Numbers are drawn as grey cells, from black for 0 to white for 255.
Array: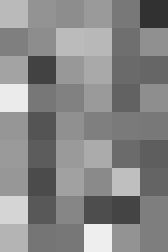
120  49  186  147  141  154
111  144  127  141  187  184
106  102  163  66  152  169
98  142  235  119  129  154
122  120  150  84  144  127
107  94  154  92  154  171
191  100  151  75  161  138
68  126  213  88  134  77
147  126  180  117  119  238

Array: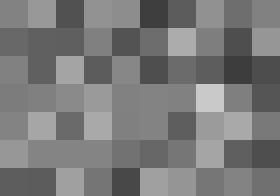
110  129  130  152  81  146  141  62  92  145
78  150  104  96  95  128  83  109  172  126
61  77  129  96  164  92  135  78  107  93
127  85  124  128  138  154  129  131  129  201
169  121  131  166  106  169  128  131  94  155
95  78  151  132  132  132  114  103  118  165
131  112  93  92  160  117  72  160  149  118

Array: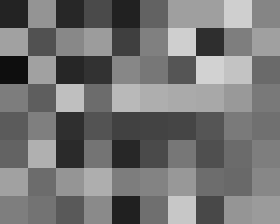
207  133  35  148  39  74  33  98  159  159
126  160  161  81  136  156  63  128  207  46
195  106  14  161  38  50  135  119  85  210
153  121  125  94  191  108  185  174  170  168
122  112  91  127  47  83  65  67  69  85
107  126  99  176  42  116  39  74  119  79
105  135  161  108  149  174  125  131  152  109
149  155  126  115  89  138  32  111  199  72

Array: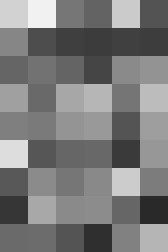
203  83  210  241  118  99
64  61  134  77  63  60
138  147  101  114  100  69
117  188  160  105  167  182
84  158  127  122  148  153
58  151  221  86  102  104
204  124  88  139  118  137
102  41  54  168  138  140
129  181  106  108  84  47

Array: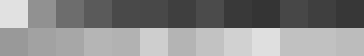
63  55  225  145  109  90  73  72  63  75  57  52  71
193  188  153  162  167  181  178  206  180  194  209  223  193

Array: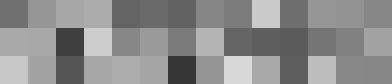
147  135  112  150  167  172  100  106  98  134  124  202  110  150
129  163  169  168  63  205  135  154  122  180  101  94  91  117
136  135  199  163  86  167  173  165  54  148  216  169  94  189

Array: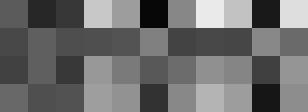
25  222  91  39  55  200  157  7  135  234  194
136  106  72  95  78  79  83  128  67  72  70
64  149  65  95  56  152  122  88  108  144  133
22  141  104  79  82  158  146  50  136  180  157

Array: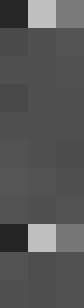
192  122  39
80  84  74
80  81  80
80  80  73
79  79  80
80  76  82
82  80  85
80  82  82
191  119  37
77  81  83
78  81  80

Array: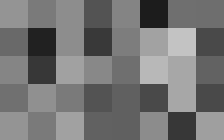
111  110  148  122  141  83  132  28
195  73  105  33  141  57  125  162
167  98  133  55  161  136  111  184
167  73  112  144  122  83  96  73
55  159  148  122  161  97  96  140
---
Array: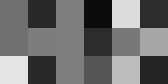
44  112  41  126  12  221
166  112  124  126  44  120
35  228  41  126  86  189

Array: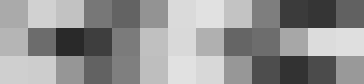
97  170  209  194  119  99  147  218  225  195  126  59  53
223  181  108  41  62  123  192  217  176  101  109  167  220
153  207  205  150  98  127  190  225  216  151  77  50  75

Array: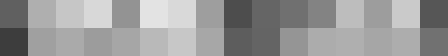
86  96  175  198  216  147  227  217  158  77  101  112  131  189  157  202
113  61  160  170  156  166  185  199  167  93  100  149  172  175  166  173

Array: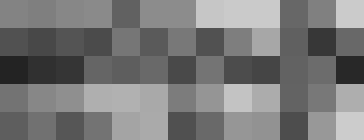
203  131  127  135  138  97  140  140  198  202  202  103  128
104  81  72  84  75  118  90  120  81  126  167  96  55
40  35  48  53  101  94  105  73  116  76  69  98  108
174  115  135  143  175  177  169  124  149  195  172  99  120
204  94  113  86  115  164  170  80  105  150  146  77  152

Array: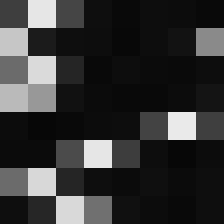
9  62  230  69  14  9  13  12
138  198  27  14  13  8  13  18
13  107  218  37  9  13  11  10
20  186  152  17  11  9  9  12
63  12  7  9  12  13  67  234
12  11  11  75  230  61  13  7
14  107  216  37  14  11  15  11
14  14  38  217  112  16  12  9

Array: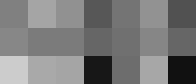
81  128  165  145  87  116  146
102  135  123  123  102  112  134
17  204  169  165  23  109  167

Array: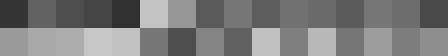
74  53  98  78  69  49  195  151  89  119  93  113  106  91  118  109
142  154  168  173  199  194  119  78  132  97  193  127  185  118  156  125

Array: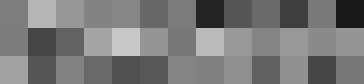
25  125  182  151  131  134  104  123  36  86  106  62  122
149  124  69  98  164  200  149  119  186  153  132  152  138
120  162  85  130  105  80  87  132  128  143  96  144  69

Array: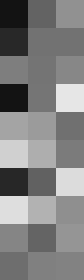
145  19  99
114  40  114
135  126  116
230  19  117
112  164  155
123  208  174
220  39  97
143  222  178
149  133  100
130  110  128
